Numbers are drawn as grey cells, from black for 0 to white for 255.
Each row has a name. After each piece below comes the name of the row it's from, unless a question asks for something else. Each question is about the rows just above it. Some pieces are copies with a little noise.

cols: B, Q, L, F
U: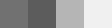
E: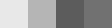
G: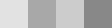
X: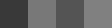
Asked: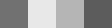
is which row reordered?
E
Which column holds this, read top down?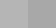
Q
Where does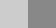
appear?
G
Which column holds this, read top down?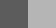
Q
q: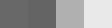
U
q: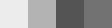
E

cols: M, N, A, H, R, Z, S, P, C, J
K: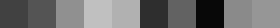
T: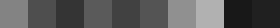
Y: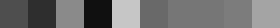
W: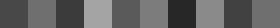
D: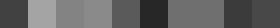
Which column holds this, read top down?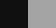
H
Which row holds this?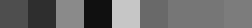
Y
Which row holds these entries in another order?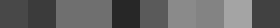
D
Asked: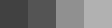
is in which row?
T
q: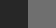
D
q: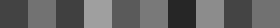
W

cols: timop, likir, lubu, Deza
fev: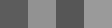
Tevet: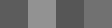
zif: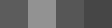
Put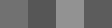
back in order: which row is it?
Tevet
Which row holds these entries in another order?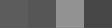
zif
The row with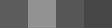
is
zif

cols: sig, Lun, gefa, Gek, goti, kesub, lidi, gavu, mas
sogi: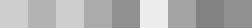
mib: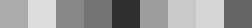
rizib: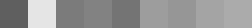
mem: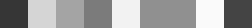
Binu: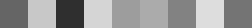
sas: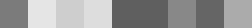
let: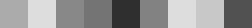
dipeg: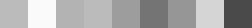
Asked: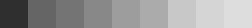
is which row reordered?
mib
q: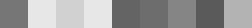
sas

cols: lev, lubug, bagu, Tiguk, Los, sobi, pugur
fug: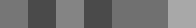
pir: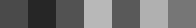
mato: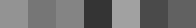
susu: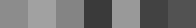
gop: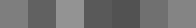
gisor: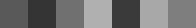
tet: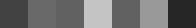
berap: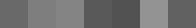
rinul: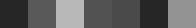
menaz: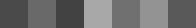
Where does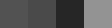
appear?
rinul
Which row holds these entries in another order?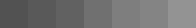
gop
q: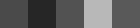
pir
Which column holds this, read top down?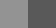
pugur

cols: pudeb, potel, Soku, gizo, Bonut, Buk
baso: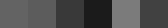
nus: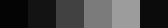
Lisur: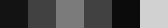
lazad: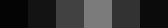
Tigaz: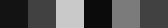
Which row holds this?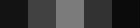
lazad
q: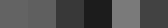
baso
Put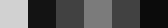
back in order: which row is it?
Lisur
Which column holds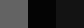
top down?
pudeb
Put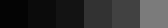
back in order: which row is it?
lazad

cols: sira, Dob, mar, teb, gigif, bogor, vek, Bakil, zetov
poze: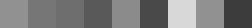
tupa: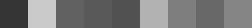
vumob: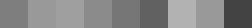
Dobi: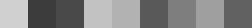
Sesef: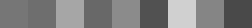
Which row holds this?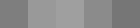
vumob
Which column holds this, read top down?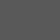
teb

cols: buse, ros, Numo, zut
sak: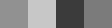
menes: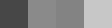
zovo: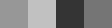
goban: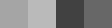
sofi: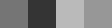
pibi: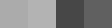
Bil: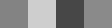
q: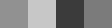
sak
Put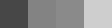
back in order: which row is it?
Bil
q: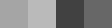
goban
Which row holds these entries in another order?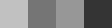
zovo
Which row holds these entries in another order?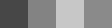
menes

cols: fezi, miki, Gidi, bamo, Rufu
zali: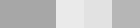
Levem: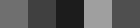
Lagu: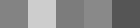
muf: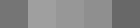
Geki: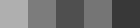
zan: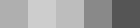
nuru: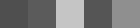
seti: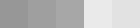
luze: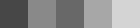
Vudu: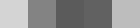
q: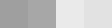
seti
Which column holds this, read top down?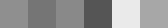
bamo
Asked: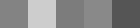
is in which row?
Lagu

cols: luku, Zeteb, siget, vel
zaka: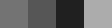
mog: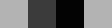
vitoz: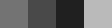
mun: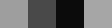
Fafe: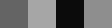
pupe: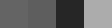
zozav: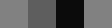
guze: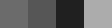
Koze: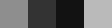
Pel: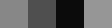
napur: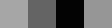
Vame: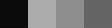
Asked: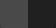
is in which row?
vitoz
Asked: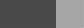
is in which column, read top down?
Zeteb
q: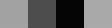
mun
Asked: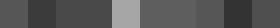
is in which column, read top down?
Zeteb
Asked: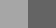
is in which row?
napur
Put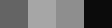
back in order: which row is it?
Fafe
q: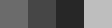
vitoz

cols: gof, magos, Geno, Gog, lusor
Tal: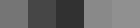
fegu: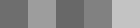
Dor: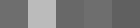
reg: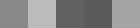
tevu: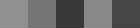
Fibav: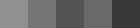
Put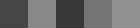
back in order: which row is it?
tevu
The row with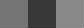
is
tevu

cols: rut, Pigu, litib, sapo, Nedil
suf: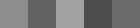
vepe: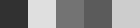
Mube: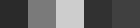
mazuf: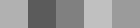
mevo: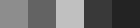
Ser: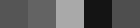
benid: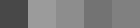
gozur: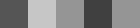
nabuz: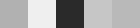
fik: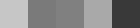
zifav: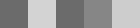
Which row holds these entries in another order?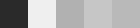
nabuz
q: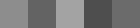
suf

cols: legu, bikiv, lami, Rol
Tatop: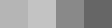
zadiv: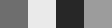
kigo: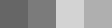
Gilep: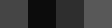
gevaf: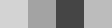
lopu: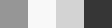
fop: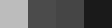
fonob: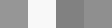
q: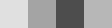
gevaf
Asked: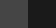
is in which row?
fop
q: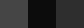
Gilep
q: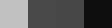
fop

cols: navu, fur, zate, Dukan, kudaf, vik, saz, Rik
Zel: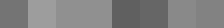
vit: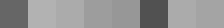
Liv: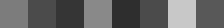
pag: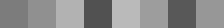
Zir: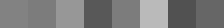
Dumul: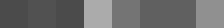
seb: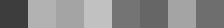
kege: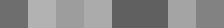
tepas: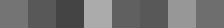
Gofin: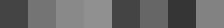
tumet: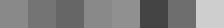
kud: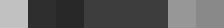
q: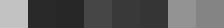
kud
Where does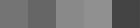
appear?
tumet

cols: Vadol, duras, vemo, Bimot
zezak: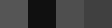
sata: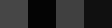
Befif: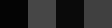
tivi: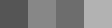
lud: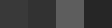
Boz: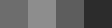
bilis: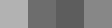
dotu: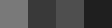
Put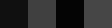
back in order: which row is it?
sata
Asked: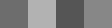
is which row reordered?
tivi
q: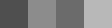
tivi
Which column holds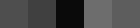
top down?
vemo
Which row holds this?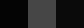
Befif
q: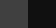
sata
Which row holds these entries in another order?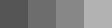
tivi

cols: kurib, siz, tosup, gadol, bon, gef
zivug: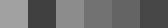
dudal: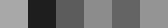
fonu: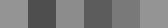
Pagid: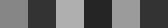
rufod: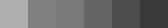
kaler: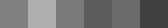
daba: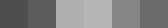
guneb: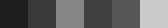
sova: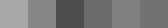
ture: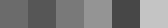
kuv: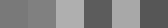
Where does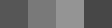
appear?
ture
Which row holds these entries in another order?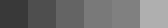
rufod
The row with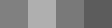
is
kaler
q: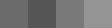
ture
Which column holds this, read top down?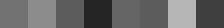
gadol

